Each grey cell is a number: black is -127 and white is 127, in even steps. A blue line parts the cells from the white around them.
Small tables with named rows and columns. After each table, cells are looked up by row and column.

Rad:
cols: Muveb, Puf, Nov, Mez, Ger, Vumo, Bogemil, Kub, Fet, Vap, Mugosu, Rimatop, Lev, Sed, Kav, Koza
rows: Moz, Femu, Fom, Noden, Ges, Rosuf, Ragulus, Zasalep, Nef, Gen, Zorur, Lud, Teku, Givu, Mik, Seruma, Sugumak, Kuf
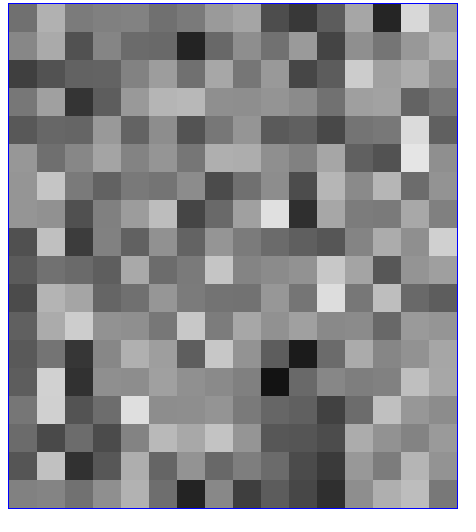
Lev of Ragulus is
10
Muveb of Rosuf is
23
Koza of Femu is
46
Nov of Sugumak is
-78
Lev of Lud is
11
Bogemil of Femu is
-92
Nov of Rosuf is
7
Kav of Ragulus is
-19
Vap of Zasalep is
96
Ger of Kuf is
50
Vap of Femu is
-14
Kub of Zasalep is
-22
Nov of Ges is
-26
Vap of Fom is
25
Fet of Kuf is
-65
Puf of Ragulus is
69
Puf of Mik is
80
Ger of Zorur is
-15

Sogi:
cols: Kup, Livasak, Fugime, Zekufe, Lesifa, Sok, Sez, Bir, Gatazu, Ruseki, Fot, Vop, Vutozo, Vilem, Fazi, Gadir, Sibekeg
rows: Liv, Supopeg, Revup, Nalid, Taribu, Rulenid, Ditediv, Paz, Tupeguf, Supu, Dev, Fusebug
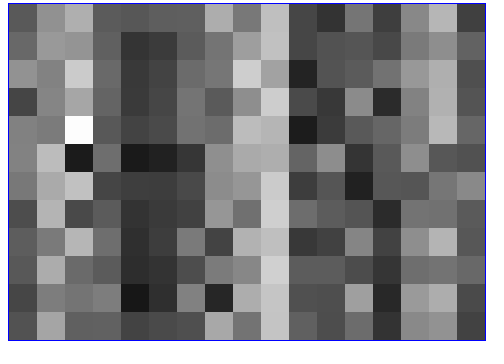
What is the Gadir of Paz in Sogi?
-14
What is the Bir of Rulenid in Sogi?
15
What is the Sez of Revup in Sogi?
-20
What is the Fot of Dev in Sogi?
-47
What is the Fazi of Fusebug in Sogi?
9
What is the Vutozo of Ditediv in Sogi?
-94
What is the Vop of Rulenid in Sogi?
13
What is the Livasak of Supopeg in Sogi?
25
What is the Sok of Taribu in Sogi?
-53
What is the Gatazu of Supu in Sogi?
7
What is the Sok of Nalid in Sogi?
-57
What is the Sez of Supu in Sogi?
-50
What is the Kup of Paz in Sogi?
-50
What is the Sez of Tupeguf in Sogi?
-5
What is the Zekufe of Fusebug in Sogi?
-30
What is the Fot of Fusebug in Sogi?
-31
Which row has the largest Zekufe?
Dev

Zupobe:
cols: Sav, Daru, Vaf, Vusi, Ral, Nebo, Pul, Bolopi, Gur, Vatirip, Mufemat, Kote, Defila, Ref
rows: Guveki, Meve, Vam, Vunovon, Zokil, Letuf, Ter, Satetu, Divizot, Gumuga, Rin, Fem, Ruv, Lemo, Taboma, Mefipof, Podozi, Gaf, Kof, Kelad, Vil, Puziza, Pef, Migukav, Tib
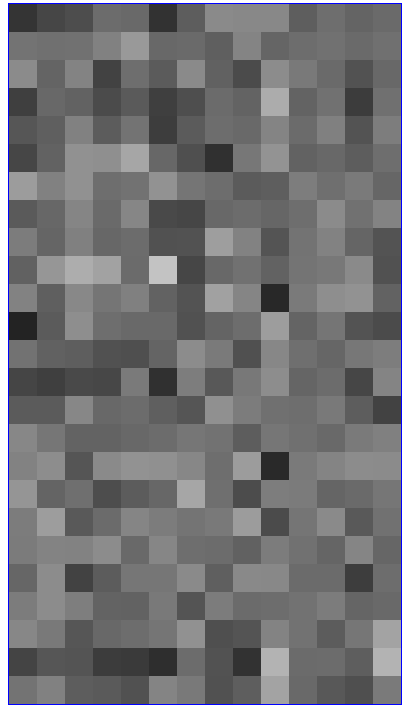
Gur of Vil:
9
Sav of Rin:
2
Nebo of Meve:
-23
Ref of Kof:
-14
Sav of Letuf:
-57
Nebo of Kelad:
6
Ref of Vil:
-18
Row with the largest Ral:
Letuf

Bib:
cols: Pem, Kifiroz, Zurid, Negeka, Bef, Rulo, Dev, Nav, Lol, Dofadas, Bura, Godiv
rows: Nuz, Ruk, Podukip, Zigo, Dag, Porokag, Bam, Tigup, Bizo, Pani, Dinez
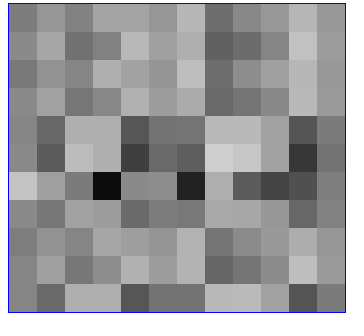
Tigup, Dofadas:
23
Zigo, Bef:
48
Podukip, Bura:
55
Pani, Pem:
6
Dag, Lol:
57
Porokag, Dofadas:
34
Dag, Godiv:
-4
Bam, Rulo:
13
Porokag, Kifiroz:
-36
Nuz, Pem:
-2
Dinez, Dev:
-12
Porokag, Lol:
71
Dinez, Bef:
-41
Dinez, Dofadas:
33
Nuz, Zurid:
2
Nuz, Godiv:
24
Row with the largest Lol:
Porokag

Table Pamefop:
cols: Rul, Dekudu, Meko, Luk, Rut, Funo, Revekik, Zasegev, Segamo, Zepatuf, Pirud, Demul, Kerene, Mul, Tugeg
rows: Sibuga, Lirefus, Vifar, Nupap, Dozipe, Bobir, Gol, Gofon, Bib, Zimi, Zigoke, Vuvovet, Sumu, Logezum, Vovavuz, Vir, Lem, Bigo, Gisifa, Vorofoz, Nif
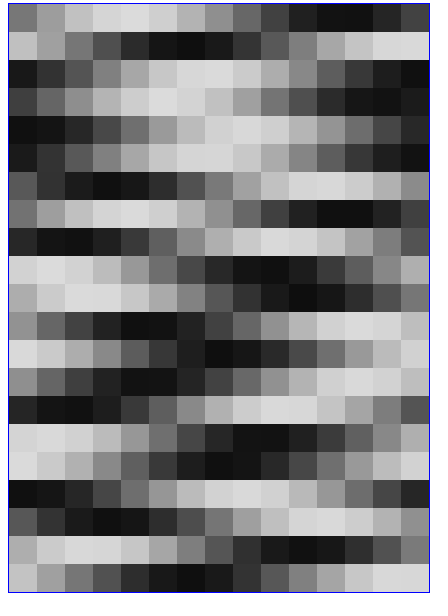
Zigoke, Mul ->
-48
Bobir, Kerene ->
-72
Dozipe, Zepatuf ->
79
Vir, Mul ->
8
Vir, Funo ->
-16
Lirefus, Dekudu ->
32
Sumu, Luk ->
9
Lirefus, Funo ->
-106
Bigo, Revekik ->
59
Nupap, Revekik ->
83
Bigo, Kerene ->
-18
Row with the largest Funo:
Nupap

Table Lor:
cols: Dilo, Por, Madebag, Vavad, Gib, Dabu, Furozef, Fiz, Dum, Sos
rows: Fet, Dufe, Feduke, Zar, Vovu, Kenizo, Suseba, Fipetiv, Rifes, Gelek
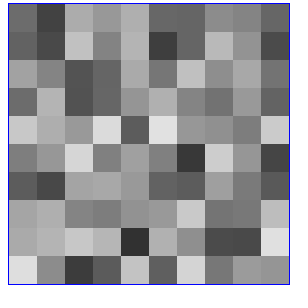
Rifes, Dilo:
42
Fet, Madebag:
44
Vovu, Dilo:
72
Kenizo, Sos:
-58
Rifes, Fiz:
-52
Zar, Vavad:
-25
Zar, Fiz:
-13
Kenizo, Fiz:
77
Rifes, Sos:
96

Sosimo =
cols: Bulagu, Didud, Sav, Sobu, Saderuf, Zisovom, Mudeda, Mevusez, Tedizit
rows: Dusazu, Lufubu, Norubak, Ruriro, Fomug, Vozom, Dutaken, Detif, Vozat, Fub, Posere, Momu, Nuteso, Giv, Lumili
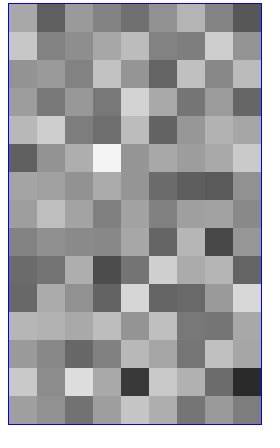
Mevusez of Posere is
26
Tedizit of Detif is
9
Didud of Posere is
43
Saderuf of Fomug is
60
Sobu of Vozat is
8
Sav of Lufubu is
14
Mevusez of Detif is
34
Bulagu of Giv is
73
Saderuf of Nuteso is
56
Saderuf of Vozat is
39
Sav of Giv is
93
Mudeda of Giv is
49
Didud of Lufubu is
2
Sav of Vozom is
46
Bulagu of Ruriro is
29
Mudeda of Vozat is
54
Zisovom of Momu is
63

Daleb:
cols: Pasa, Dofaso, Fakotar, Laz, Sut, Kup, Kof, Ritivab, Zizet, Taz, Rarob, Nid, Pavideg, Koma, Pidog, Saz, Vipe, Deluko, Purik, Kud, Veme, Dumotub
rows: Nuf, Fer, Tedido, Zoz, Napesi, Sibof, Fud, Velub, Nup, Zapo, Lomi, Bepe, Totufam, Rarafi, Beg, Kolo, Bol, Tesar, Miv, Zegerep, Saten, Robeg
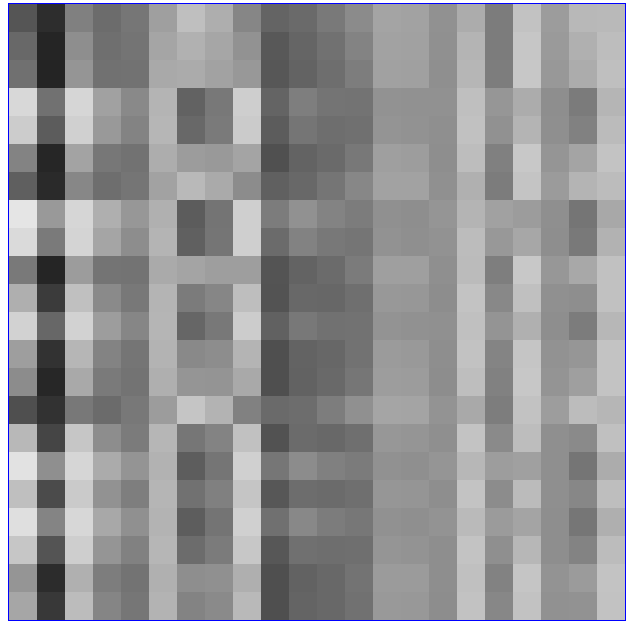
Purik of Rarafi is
71
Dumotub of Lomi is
65
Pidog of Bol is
15
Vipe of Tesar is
67
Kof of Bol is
-34
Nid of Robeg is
-23
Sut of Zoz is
9
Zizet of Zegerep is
71
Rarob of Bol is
12
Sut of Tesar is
-1
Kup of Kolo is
54
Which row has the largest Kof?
Beg

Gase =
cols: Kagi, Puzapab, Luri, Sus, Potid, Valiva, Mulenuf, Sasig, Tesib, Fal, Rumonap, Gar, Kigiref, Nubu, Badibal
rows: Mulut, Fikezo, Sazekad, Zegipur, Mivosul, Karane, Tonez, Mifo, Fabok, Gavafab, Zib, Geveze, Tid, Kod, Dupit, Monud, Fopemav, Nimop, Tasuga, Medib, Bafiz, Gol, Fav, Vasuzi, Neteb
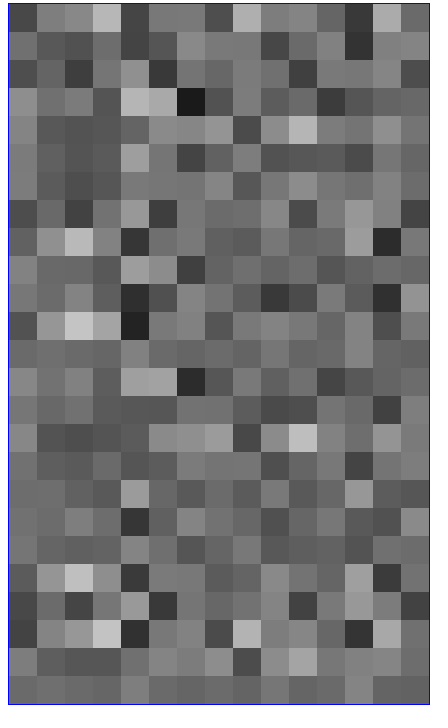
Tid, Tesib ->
-27
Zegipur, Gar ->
-67
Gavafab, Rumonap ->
-18
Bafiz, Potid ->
-69
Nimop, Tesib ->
-36
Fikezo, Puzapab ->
-39
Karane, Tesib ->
-2
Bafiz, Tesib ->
-27
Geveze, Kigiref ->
3
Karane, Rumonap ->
-40
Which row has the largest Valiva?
Zegipur

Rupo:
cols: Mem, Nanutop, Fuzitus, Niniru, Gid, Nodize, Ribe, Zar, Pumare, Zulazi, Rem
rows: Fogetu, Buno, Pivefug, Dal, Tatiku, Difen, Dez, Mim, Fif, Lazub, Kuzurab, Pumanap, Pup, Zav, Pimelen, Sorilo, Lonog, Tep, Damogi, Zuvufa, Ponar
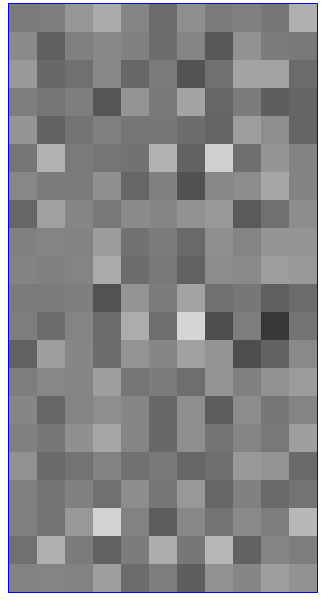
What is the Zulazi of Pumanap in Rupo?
-71
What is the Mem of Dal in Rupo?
-1
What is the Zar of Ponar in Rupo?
17
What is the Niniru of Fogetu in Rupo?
42
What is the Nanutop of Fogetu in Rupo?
-2
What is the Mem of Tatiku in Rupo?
21
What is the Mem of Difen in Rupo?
-10
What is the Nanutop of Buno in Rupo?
-31
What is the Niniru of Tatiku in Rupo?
0
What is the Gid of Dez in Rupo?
-25
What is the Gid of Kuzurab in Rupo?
20
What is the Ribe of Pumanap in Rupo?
85
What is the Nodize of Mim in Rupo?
6
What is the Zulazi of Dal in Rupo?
-33
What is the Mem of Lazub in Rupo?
3
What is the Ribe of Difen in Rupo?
-29
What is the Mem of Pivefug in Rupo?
25
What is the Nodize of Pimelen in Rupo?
-23
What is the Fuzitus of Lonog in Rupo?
-12
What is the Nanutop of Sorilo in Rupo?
-8

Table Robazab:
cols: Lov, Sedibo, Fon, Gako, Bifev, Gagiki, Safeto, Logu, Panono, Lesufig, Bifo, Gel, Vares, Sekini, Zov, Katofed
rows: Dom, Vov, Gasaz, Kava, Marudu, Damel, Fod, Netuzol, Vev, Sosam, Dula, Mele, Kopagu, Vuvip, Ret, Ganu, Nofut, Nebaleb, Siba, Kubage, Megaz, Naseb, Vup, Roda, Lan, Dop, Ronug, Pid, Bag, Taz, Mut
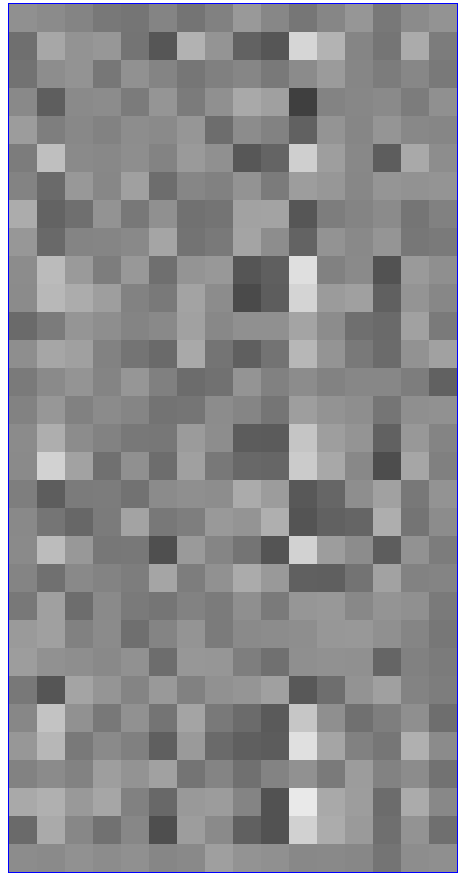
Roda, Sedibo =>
17
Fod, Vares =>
7
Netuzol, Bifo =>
-41
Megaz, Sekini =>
34
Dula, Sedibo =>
56
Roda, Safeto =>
23
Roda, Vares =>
16
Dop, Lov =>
7
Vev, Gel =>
19
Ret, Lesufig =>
-10
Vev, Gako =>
5
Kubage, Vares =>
12
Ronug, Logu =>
-21
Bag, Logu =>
28
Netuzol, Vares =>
4
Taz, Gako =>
-14
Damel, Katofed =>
13
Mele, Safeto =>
33
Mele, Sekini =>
-21

